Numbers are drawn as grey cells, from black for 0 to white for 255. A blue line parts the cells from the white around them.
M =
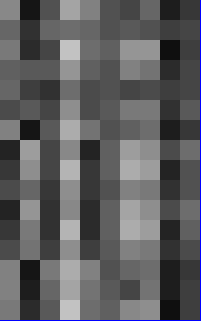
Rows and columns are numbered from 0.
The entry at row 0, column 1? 21
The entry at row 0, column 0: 136
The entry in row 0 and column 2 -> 81
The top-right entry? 55
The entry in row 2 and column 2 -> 69
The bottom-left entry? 121
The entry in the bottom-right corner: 62
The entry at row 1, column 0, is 102
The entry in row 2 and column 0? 121

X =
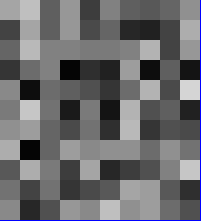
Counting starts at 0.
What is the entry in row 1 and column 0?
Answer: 67
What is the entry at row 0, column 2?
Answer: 95
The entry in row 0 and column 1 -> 191
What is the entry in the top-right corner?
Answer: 144
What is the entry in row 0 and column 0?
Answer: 165
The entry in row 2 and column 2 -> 129
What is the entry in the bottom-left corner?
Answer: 137
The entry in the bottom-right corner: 80
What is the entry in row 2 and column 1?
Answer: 185
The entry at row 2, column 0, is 101
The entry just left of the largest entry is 74
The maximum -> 213

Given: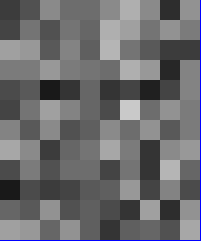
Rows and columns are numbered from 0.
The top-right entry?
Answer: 146
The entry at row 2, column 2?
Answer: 89
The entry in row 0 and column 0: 60
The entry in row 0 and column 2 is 138
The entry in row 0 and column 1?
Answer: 81
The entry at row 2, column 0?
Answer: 160
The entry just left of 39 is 152
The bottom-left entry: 160
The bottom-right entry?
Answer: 167
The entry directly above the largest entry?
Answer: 68
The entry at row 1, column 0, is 68
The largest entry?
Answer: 201
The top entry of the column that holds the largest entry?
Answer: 175

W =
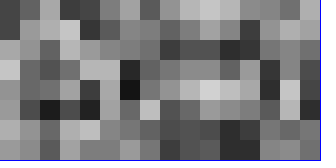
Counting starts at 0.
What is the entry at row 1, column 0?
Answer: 69
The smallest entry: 20
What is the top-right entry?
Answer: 175
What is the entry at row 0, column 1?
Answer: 98
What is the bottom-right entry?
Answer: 112
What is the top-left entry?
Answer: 69
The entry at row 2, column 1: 147
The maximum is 209
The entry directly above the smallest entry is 40
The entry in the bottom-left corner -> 154
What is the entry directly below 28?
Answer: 104
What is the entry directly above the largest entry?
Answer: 139
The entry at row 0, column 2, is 168
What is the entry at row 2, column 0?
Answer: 168
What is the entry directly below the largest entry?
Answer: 154
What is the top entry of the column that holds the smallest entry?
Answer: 162
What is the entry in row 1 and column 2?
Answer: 175
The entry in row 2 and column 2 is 98
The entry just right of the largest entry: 190
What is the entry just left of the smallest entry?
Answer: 168
